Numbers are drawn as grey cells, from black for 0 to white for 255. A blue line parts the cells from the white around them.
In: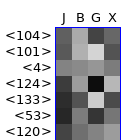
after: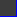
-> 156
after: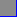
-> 150
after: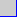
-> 75
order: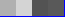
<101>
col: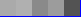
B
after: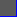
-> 176
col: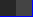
J

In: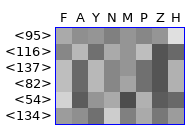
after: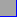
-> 112
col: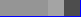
M
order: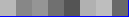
<137>
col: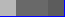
A
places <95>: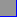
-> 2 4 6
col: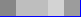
F

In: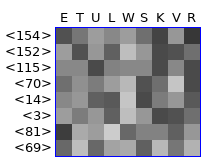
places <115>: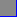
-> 0 1 4 5 7
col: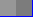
T
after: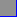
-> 124
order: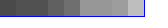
<152>

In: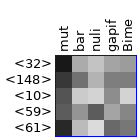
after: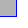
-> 126
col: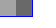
gapif
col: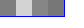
Bime
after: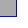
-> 195
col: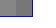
Bime
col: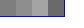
gapif
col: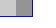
bar

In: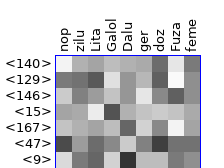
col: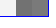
Fuza
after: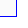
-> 143

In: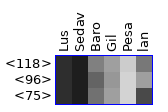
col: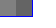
Baro
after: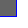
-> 151
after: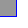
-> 211
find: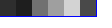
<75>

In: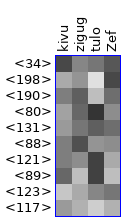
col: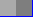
kivu
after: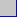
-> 170
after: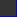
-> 141
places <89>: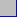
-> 1 3
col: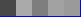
kivu
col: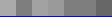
kivu
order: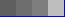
<190>

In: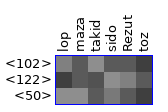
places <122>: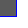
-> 1 5
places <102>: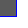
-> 1 3 4
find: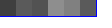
<122>
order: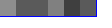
<102>
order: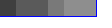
<50>
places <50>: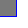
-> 3
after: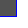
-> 142

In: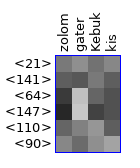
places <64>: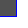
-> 3
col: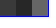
zolom
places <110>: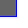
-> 0
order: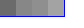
<90>

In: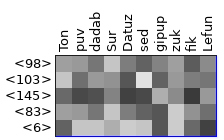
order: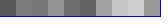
<83>
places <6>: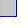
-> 1 2 5

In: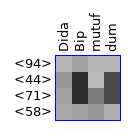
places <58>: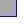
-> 0
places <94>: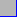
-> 0 2 3
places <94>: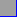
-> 1
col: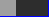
Bip
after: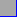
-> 159
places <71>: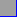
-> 0

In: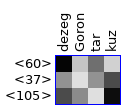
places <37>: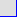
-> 1
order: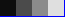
<105>
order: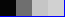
<60>
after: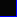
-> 197

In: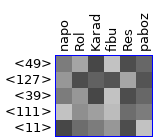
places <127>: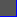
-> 3 5
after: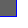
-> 84
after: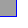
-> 188
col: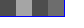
Res
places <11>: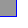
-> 3
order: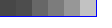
<39>

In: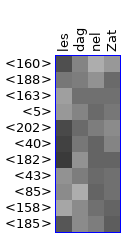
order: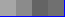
<158>
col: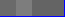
nel
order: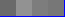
<188>
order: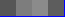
<185>
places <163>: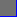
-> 1 2 3
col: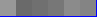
Zat

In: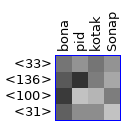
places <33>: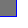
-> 0 2
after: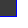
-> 194
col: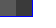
bona

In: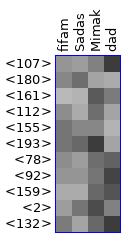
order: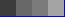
<132>
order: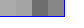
<180>
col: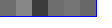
Mimak
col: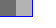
Sadas

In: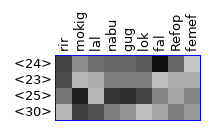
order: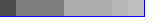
<23>
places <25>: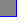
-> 6 8
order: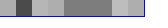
<23>
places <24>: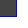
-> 0
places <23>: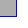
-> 2 7 8

